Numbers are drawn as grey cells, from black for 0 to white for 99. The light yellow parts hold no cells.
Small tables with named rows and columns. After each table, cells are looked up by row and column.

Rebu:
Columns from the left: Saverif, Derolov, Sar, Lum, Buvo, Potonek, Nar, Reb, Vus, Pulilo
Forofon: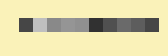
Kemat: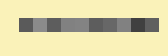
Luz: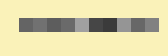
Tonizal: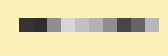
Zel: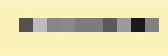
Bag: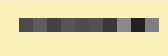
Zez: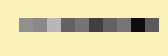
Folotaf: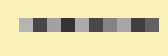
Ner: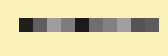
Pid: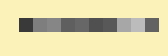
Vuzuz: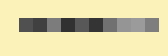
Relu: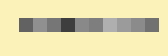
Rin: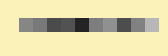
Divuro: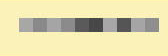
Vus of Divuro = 64
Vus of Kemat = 25
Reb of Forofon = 41
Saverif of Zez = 56
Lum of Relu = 24
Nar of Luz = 23
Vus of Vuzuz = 60
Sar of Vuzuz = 48
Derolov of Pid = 49
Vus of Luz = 40
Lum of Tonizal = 83
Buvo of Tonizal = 75
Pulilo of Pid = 38
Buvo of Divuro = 35
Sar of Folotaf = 63
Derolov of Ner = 37
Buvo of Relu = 53
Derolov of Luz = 44
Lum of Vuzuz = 19
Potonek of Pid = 31

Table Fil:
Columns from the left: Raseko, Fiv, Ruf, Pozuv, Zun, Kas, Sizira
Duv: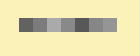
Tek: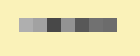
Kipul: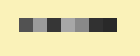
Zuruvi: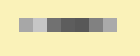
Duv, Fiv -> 48
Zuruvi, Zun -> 34
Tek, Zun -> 34
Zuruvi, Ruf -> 44
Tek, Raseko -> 68
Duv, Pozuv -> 53
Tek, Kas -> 44
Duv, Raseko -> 38
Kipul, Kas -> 19
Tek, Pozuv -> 57
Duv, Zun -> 34
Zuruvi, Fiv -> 77
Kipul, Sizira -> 16
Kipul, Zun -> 53
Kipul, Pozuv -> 65
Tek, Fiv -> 63
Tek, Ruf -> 28
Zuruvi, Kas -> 50

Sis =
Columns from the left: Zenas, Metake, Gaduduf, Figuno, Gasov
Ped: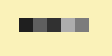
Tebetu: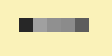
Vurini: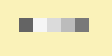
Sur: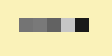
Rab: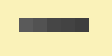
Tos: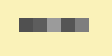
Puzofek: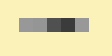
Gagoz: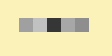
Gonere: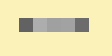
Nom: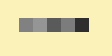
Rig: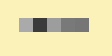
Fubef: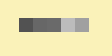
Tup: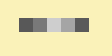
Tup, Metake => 47
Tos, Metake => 36
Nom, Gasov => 18
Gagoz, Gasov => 55
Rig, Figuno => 47
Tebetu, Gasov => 36
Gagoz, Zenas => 62
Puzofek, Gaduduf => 31
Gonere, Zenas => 38
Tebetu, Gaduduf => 56
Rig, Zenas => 66
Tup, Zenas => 34
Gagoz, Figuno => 65
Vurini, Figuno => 73
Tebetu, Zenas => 15
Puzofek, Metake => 58
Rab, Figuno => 26
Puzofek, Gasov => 59

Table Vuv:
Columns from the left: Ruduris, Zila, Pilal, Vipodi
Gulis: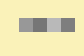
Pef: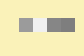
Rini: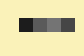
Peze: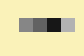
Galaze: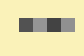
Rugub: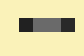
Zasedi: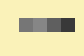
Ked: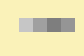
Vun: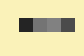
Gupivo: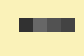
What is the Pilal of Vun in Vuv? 50
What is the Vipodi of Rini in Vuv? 27
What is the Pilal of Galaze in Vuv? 26
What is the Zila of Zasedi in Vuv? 52
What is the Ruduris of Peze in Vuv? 52
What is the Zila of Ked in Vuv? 62
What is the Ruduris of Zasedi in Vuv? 46
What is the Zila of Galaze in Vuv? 58
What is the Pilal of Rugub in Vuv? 41
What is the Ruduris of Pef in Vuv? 60
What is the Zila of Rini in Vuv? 35
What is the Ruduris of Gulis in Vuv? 59
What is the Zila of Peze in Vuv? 38
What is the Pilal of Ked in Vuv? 49
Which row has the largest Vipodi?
Peze

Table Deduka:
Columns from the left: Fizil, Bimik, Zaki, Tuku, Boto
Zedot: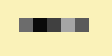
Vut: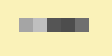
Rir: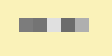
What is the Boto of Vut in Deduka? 43
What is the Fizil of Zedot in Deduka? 42
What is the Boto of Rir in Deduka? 68
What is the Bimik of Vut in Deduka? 74
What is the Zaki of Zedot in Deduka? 25
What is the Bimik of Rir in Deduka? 45
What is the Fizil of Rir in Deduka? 48
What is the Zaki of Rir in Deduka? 87
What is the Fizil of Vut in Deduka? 64
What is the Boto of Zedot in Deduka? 35
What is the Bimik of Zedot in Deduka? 4
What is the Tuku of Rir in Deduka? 42
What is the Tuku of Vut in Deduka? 30
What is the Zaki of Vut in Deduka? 33
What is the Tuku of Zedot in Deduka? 64

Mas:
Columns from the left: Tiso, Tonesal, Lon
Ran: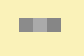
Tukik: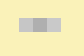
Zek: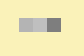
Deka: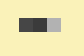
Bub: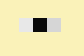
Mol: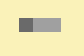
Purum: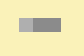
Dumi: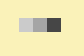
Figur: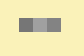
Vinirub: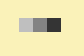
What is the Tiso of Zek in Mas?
70
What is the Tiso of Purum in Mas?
68
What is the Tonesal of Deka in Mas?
23
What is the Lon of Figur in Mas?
51
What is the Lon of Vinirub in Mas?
20
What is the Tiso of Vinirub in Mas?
74
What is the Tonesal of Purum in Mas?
54
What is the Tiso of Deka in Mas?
27
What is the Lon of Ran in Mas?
52
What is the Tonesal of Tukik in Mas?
68
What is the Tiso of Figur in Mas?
46
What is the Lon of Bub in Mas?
83
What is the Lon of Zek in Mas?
49
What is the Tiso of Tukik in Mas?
77
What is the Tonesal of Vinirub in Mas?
51
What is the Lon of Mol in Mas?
62
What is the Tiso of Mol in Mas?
41
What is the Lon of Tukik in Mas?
78
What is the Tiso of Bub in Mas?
90
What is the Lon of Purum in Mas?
54
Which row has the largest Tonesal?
Zek

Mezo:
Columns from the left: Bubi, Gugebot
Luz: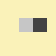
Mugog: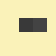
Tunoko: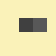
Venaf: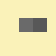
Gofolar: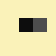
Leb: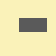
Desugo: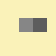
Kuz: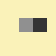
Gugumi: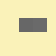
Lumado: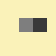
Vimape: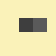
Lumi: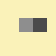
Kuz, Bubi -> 56
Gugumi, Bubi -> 40
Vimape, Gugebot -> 35
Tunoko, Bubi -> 25
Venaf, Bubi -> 41
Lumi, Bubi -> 55
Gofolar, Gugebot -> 30
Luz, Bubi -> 77
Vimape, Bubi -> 24

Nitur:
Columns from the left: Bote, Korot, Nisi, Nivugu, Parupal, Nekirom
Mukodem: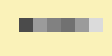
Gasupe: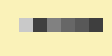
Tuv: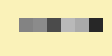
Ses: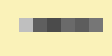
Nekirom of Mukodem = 85
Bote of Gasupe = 78
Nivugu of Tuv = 72
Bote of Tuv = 51
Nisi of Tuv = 29
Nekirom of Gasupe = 24
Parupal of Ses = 36
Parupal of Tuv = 66
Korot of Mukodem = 60
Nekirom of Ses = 46
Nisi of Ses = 29
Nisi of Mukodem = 50
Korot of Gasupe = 25
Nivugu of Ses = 41
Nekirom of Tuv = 15
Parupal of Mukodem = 60
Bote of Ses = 74
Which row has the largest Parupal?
Tuv

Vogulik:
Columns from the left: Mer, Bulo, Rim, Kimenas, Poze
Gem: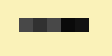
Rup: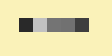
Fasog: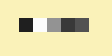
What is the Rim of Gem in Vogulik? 28
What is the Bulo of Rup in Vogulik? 75
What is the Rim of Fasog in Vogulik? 57
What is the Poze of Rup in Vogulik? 24
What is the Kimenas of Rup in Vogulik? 44
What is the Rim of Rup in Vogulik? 45
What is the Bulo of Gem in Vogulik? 19
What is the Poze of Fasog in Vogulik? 32
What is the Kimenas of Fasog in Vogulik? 22
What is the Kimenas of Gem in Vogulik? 4
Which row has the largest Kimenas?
Rup

